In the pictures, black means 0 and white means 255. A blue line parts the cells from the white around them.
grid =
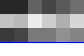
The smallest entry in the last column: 110
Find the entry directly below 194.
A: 58
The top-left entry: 39

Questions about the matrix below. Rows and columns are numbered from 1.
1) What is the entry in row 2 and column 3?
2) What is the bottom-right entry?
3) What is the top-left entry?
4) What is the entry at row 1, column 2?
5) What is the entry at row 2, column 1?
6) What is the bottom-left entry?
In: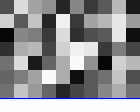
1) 196
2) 113
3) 79
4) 219
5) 208
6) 113

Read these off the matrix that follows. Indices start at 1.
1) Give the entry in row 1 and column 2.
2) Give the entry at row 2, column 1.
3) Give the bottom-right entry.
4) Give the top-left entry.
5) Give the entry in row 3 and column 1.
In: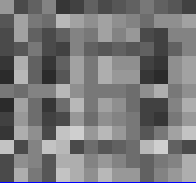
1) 74
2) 86
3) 174
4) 152
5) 74

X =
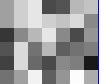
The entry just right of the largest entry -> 172
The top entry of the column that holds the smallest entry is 195
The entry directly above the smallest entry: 126
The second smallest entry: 54
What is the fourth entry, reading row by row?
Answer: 74
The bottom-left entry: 114
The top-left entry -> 160
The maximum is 252
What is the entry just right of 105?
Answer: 74
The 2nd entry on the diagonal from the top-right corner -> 218
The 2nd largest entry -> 242
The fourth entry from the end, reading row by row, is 95

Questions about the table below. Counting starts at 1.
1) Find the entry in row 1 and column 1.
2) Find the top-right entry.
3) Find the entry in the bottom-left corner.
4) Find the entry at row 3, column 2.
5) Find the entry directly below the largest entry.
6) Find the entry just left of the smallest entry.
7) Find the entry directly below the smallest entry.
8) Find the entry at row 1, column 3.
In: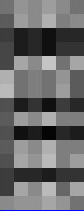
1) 114
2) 114
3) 138
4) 28
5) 114
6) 28
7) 176
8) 138

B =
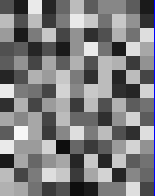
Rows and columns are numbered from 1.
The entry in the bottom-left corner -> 177
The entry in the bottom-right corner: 69
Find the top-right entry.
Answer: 26
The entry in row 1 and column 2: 26
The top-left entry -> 80
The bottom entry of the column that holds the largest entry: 167
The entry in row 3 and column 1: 155
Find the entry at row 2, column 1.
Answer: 188
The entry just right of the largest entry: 167
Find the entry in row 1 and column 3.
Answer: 234
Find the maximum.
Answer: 246
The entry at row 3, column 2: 26

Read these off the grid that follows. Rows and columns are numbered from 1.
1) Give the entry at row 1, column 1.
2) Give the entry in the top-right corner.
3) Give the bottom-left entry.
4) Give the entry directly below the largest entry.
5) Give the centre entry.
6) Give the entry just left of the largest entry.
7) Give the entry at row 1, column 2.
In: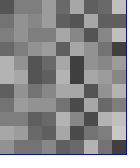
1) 84
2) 191
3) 146
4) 64
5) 179
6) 126
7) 126

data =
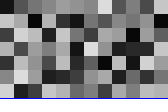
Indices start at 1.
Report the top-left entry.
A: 20
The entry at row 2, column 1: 198
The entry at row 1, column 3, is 117
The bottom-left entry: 210
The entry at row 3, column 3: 188
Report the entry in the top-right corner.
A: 198
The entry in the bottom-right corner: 179
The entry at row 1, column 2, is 84
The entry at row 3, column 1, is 62
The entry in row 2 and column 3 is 8

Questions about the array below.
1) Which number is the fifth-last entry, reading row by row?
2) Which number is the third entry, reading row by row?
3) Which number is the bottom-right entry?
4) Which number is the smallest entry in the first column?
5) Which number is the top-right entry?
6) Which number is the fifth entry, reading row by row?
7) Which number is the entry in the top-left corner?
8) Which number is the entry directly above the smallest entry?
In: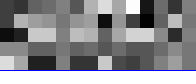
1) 63
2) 98
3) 119
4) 13
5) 128
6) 128
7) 63
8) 22

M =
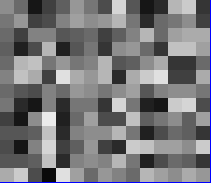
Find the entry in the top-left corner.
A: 141
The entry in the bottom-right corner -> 151
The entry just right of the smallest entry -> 224
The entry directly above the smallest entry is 193
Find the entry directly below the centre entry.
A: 53
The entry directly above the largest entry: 130
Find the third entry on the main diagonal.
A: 130
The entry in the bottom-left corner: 171
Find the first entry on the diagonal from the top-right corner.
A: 53
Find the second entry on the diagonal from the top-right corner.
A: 141
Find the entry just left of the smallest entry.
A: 76
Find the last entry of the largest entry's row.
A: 160
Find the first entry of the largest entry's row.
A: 64
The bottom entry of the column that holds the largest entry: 10
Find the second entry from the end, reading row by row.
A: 171
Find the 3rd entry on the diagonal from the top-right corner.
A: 160
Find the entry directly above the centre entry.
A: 182
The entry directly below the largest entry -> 193
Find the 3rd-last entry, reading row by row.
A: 141
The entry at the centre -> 118
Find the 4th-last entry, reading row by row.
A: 160
